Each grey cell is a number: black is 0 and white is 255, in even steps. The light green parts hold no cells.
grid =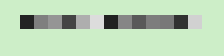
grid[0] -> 35
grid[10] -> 120
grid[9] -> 125
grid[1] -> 127

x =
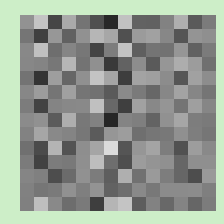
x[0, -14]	146
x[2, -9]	68
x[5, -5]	103
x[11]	[133, 128, 77, 107, 145, 124, 94, 175, 113, 154, 125, 102, 77, 153]
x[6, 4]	137
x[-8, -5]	136
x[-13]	[117, 64, 151, 97, 145, 182, 167, 80, 155, 161, 135, 85, 148, 143]
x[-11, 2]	119
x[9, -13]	75
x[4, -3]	86
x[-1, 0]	128
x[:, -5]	[97, 161, 116, 90, 159, 103, 136, 99, 118, 164, 148, 154, 120, 130]
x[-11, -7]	98
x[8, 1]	166
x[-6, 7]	157
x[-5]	[112, 75, 180, 83, 142, 165, 219, 85, 150, 164, 125, 81, 157, 137]
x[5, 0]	135
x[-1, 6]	181
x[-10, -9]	195
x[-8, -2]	159
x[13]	[128, 190, 137, 109, 122, 62, 181, 196, 93, 130, 104, 132, 102, 124]
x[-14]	[146, 196, 70, 170, 116, 79, 40, 193, 98, 97, 130, 175, 90, 123]
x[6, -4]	149
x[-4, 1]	66
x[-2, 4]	127
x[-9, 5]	113
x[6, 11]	116
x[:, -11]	[170, 97, 133, 182, 102, 160, 136, 174, 132, 83, 121, 107, 145, 109]

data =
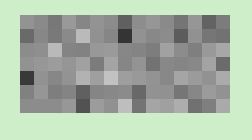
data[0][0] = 147
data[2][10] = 161
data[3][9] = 114
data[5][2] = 126
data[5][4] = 96
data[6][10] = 160
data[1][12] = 145
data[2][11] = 140
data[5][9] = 146
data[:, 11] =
[117, 92, 140, 133, 165, 118, 173]
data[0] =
[147, 138, 120, 153, 134, 147, 140, 96, 141, 150, 138, 117, 150, 99, 124]
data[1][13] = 118
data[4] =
[57, 146, 135, 147, 178, 159, 194, 158, 153, 147, 136, 165, 155, 146, 171]
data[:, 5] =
[147, 145, 152, 124, 159, 133, 156]
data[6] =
[140, 140, 140, 151, 82, 156, 145, 190, 116, 165, 160, 173, 113, 127, 170]
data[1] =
[106, 135, 121, 138, 186, 145, 134, 52, 146, 136, 140, 92, 145, 118, 114]
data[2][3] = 132
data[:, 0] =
[147, 106, 140, 146, 57, 129, 140]
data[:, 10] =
[138, 140, 161, 136, 136, 145, 160]
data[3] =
[146, 151, 156, 149, 161, 124, 164, 134, 147, 114, 136, 133, 136, 163, 107]
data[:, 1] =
[138, 135, 143, 151, 146, 150, 140]
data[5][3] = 132
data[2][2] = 185
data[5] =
[129, 150, 126, 132, 96, 133, 136, 139, 104, 146, 145, 118, 135, 155, 146]

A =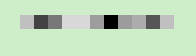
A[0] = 192
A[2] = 120

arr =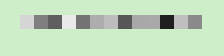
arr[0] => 213
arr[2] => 95
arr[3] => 233
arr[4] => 115

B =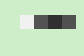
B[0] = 241
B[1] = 83
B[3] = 80

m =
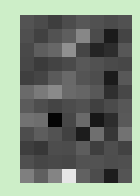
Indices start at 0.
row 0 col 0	83
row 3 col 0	71
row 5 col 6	47
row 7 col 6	45
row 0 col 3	76
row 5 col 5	88
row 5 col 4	101
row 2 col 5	36
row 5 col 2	138
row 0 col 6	75
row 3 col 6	74
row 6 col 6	75
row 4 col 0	63
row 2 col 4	69
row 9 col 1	55
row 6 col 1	78
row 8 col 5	111
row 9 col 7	66
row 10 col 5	82
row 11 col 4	97
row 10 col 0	79
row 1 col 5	75
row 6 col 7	87
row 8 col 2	82
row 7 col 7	89
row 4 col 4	84
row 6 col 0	91
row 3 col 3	74
